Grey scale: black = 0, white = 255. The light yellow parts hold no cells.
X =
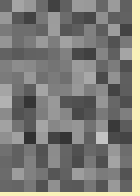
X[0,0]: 99
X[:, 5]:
[96, 108, 86, 162, 129, 124, 111, 129, 84, 135, 144, 52, 101, 100, 97, 90]
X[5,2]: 137
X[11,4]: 67
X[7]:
[165, 114, 93, 165, 127, 129, 153, 126, 139, 67, 94]
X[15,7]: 119
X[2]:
[122, 110, 110, 100, 157, 86, 94, 129, 93, 157, 67]
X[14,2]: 129
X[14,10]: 83
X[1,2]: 66
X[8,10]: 79
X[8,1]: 88
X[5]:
[127, 141, 137, 123, 116, 124, 156, 149, 103, 124, 79]
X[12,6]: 80
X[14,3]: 117
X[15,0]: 103
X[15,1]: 101
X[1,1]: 87
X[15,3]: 82
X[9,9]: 100
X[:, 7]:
[153, 71, 129, 128, 64, 149, 168, 126, 75, 82, 114, 96, 105, 120, 143, 119]
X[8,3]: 130
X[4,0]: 98
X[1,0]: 152
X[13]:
[104, 96, 129, 85, 141, 100, 75, 120, 79, 164, 114]
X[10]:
[162, 115, 89, 165, 135, 144, 150, 114, 147, 57, 92]
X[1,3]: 120
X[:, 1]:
[165, 87, 110, 111, 90, 141, 117, 114, 88, 82, 115, 161, 96, 96, 157, 101]

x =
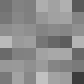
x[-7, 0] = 113
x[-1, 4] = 163
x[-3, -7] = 106
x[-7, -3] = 162
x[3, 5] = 93
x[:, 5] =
[176, 163, 134, 93, 168, 128, 157]
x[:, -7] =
[113, 119, 142, 186, 106, 152, 121]
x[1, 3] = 151
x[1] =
[119, 135, 128, 151, 161, 163, 132]
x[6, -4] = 193
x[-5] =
[142, 148, 143, 132, 138, 134, 144]
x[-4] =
[186, 154, 158, 118, 103, 93, 180]
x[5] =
[152, 153, 144, 155, 133, 128, 122]
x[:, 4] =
[162, 161, 138, 103, 168, 133, 163]
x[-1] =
[121, 163, 136, 193, 163, 157, 60]

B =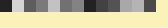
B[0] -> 35
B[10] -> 168
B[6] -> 131
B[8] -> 66

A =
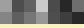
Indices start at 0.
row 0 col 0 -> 159
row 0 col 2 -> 97
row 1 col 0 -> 133
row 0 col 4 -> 75

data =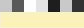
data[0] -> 200
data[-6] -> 89
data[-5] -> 254
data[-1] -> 50

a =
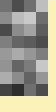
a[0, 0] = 114
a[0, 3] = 190
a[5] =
[147, 101, 124, 199]
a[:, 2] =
[111, 201, 163, 92, 150, 124, 99, 111]
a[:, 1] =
[77, 187, 140, 101, 171, 101, 140, 46]
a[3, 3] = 76
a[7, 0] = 67

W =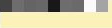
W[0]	67
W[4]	24
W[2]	100

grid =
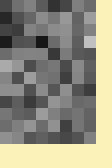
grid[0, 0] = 72
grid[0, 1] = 112
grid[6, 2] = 157
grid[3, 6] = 94
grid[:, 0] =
[72, 39, 67, 27, 108, 170, 133, 142, 70, 118, 109, 144]
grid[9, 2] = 92
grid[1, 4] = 120
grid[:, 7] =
[107, 157, 129, 192, 84, 96, 90, 61, 109, 99, 97, 128]
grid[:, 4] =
[50, 120, 140, 107, 56, 119, 113, 86, 148, 128, 145, 82]
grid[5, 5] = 75
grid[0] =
[72, 112, 129, 91, 50, 70, 127, 107]
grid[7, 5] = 143
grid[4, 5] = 123
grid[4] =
[108, 129, 131, 130, 56, 123, 89, 84]
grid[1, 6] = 99
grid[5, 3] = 110
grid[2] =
[67, 60, 131, 119, 140, 144, 103, 129]
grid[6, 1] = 79
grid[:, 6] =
[127, 99, 103, 94, 89, 137, 134, 82, 105, 116, 117, 83]
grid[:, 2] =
[129, 102, 131, 84, 131, 77, 157, 81, 59, 92, 148, 86]
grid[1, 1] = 81
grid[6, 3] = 118

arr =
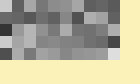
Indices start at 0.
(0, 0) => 203
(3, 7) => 113
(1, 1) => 101
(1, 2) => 88
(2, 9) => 173
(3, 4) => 137
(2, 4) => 121
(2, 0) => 52
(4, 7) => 150
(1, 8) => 162
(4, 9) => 222
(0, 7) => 95

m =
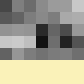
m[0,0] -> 71
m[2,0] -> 146
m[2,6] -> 152
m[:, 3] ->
[139, 137, 42, 18, 114]
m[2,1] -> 151
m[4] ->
[98, 150, 125, 114, 123, 126, 111]
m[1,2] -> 125
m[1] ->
[88, 99, 125, 137, 125, 169, 173]
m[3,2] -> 190

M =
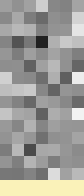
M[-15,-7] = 159
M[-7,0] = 148
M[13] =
[148, 127, 180, 156, 125, 147, 143]
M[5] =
[142, 143, 97, 160, 184, 145, 102]
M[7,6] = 143
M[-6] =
[196, 168, 163, 97, 173, 161, 242]
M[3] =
[132, 83, 119, 33, 176, 201, 191]
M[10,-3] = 159
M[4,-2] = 146
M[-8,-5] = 201
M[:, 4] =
[135, 143, 147, 176, 163, 184, 175, 100, 153, 173, 159, 144, 170, 125, 220]
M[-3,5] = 150
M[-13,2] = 177
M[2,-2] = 149
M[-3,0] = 124
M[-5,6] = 149
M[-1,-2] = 161
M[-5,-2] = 150
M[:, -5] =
[161, 125, 177, 119, 159, 97, 137, 201, 104, 163, 178, 150, 75, 180, 131]
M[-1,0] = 119
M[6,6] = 236
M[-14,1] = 168
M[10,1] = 134
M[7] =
[189, 195, 201, 135, 100, 149, 143]
